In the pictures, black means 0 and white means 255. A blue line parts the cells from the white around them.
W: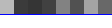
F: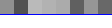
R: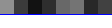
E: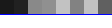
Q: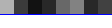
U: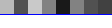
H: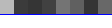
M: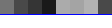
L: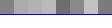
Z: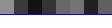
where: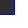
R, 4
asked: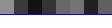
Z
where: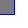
L, 8

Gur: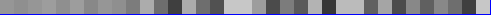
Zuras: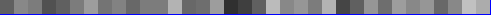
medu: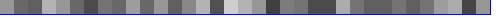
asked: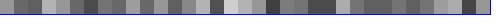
medu
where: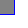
Zuras, 9
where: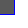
Gur, 22
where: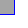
Gur, 28

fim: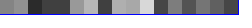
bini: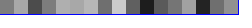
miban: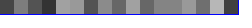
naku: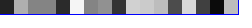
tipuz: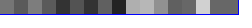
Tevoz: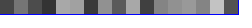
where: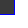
Tevoz, 7
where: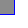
miban, 8

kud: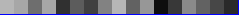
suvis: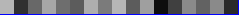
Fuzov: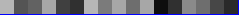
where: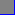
kud, 8
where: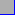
suvis, 7
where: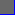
suvis, 3
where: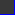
kud, 13
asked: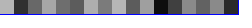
suvis
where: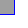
suvis, 11

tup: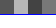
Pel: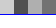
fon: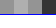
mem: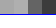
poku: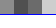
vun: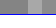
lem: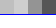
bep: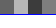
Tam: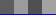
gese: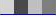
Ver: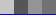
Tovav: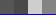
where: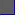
Tam, 1
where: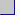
Ver, 1
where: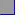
Tam, 2

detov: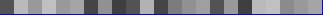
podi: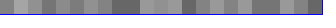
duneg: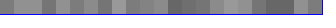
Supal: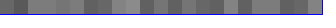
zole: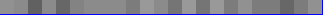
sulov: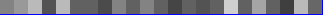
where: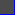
sulov, 8
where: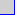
sulov, 17
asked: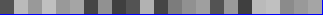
detov
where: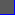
Supal, 2
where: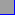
detov, 15
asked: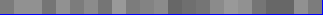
duneg
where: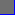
duneg, 14

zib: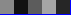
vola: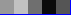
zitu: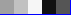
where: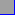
zitu, 1
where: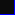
vola, 4

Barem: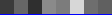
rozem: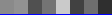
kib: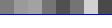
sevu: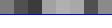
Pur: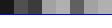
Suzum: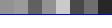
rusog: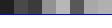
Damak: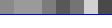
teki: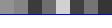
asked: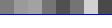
kib
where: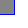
teki, 2

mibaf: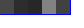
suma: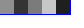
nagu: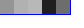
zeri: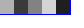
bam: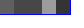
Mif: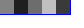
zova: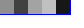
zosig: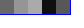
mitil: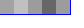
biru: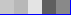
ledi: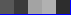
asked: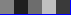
Mif
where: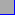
zosig, 3

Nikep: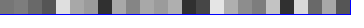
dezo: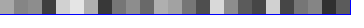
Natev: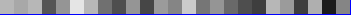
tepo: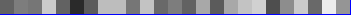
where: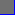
Natev, 8
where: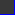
dezo, 8
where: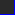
tepo, 6
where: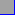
dezo, 13
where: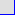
Nikep, 5
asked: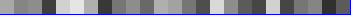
dezo
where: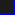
Natev, 24

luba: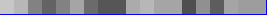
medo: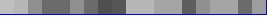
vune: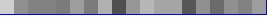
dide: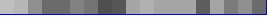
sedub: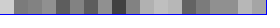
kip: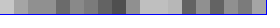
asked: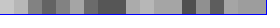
luba
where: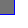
dide, 7
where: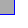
luba, 10
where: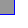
vune, 10
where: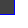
sedub, 9
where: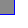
kip, 6
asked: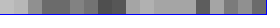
dide

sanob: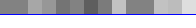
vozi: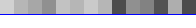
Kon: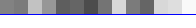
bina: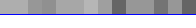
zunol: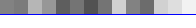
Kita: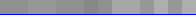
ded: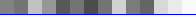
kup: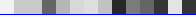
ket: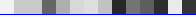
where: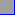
bina, 8
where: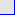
kup, 13
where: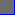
zunol, 11
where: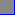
Kita, 7
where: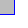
sanob, 13

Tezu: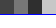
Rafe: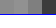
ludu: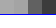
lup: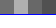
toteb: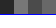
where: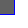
ludu, 3
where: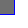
lup, 1
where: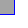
ludu, 2
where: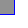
Rafe, 2
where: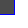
toteb, 3
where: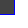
Tezu, 1
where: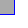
ludu, 1

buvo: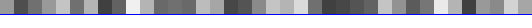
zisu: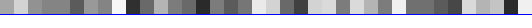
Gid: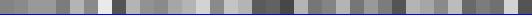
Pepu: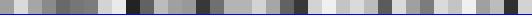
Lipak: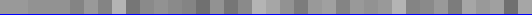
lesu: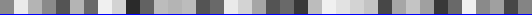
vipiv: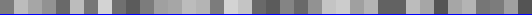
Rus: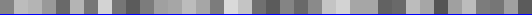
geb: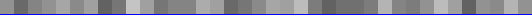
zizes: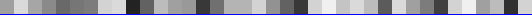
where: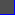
buvo, 2
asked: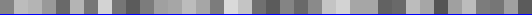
Rus
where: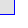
lesu, 25
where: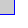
vipiv, 25
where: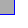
geb, 15

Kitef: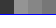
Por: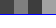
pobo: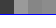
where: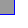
pobo, 2
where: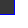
Kitef, 1

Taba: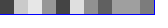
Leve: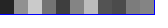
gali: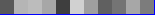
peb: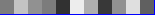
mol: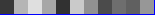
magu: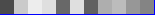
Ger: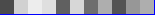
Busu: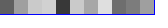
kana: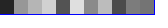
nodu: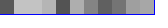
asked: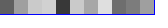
Busu
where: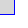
Ger, 6
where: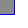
kana, 7
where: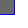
magu, 5

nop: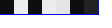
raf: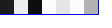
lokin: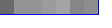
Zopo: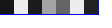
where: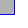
raf, 7
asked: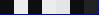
nop
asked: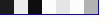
raf
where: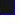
Zopo, 1
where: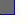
lokin, 1
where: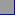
lokin, 4

